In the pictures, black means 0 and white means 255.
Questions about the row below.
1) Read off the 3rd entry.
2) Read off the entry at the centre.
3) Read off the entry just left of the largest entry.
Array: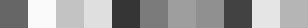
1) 195
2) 123
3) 102

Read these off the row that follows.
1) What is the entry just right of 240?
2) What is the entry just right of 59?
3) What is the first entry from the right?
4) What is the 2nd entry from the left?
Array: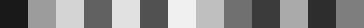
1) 191
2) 170
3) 126
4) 156

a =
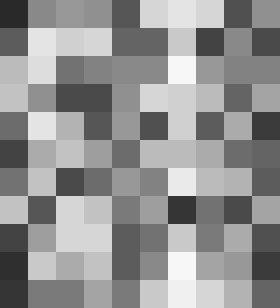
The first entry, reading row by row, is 41
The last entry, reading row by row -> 100
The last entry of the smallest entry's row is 144
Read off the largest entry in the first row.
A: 228
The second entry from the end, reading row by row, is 179
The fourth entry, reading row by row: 144
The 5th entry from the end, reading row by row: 201
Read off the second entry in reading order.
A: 137
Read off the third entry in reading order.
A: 152
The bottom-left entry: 53
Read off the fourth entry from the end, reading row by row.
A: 240
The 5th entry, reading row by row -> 86
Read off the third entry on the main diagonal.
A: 114

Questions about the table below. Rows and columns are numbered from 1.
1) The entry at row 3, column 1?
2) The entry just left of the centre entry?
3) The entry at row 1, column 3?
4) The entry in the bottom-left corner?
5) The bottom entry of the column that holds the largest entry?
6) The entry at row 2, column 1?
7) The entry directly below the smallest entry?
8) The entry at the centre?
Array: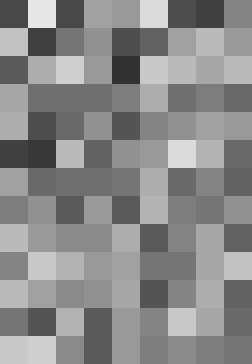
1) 90
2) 111
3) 72
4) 201
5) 207
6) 194
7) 125
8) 117

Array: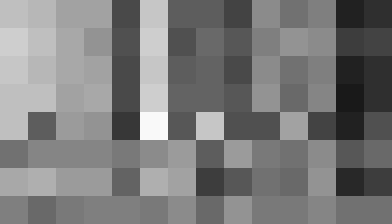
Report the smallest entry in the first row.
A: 33
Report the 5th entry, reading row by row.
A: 73
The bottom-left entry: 127
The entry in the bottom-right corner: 113
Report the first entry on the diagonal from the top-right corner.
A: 47
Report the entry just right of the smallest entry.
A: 47
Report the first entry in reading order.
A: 191
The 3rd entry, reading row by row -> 162
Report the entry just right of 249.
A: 87
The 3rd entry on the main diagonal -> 168
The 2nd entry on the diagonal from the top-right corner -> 61
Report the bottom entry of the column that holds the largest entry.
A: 121
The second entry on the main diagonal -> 191
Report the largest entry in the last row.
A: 147
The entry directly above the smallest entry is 33
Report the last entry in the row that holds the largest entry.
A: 80
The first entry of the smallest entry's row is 191
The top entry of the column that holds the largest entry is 198
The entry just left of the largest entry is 55
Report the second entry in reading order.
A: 183
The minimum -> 25
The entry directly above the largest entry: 206
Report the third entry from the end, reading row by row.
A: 133
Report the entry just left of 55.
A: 147
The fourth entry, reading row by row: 162
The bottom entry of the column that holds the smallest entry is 113

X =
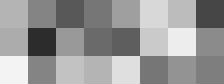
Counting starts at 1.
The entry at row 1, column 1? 180
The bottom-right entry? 126
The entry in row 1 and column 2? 132
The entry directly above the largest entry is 172
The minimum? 44
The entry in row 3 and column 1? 243
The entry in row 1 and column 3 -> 88

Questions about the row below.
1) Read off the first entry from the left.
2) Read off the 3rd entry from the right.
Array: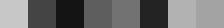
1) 199
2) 35

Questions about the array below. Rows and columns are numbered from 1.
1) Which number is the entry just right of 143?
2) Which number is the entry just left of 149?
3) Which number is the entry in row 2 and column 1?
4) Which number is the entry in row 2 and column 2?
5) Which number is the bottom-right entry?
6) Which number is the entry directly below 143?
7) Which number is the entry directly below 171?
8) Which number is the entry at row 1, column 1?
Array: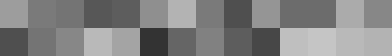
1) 179
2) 79
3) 79
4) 116
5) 179
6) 51
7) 185
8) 157

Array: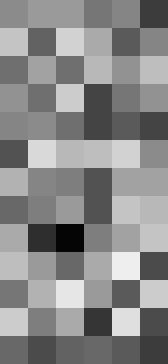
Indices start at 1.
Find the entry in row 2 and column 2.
98
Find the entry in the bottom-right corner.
60
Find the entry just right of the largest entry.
75
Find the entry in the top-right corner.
60
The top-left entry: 139
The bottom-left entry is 104
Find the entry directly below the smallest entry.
104
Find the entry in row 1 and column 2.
154
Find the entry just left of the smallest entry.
46
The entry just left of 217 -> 82
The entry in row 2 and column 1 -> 196
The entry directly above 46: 126
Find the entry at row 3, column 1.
111
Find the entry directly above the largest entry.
162
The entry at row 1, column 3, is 154
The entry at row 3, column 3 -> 111
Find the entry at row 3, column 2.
162

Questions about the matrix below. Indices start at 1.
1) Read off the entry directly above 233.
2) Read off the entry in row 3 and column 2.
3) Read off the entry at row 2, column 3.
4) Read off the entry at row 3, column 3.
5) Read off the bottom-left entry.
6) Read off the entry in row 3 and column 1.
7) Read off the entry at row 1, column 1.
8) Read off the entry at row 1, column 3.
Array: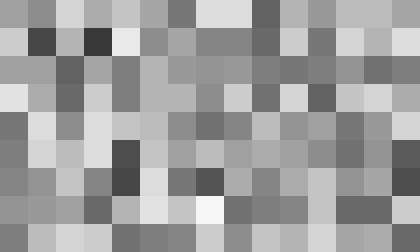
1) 196
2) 160
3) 180
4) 98
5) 126
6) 160
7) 160
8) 212

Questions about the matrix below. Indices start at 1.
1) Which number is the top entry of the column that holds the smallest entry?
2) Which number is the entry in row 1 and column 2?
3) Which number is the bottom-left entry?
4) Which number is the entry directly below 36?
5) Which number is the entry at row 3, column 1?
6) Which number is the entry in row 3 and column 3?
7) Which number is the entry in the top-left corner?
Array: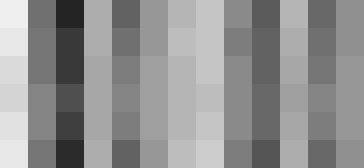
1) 36
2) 112
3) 231
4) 57
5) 218
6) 57
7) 239

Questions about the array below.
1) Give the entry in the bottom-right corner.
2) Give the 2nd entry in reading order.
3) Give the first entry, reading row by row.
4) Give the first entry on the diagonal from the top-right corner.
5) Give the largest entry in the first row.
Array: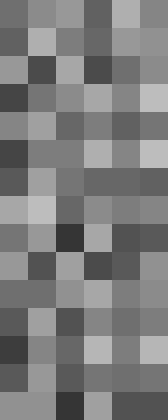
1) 82
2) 139
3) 111
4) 133
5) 175

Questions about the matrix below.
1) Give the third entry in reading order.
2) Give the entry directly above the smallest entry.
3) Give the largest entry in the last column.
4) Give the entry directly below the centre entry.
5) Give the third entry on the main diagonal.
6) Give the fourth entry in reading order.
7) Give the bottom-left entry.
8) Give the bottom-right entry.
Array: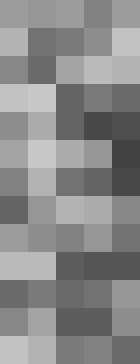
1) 156
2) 79
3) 194
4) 179
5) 164
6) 129
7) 194
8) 106

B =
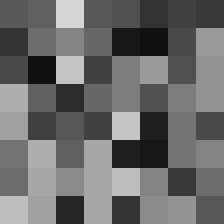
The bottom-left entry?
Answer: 190
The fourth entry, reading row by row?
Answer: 88
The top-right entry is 57
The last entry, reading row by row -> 88
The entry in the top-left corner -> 88
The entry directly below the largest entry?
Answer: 131
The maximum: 214
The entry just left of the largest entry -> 96
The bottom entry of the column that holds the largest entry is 38
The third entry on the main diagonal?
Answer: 196
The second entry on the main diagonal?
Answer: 109

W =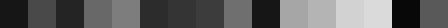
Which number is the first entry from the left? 22
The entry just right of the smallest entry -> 89
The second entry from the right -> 8
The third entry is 36
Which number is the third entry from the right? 218
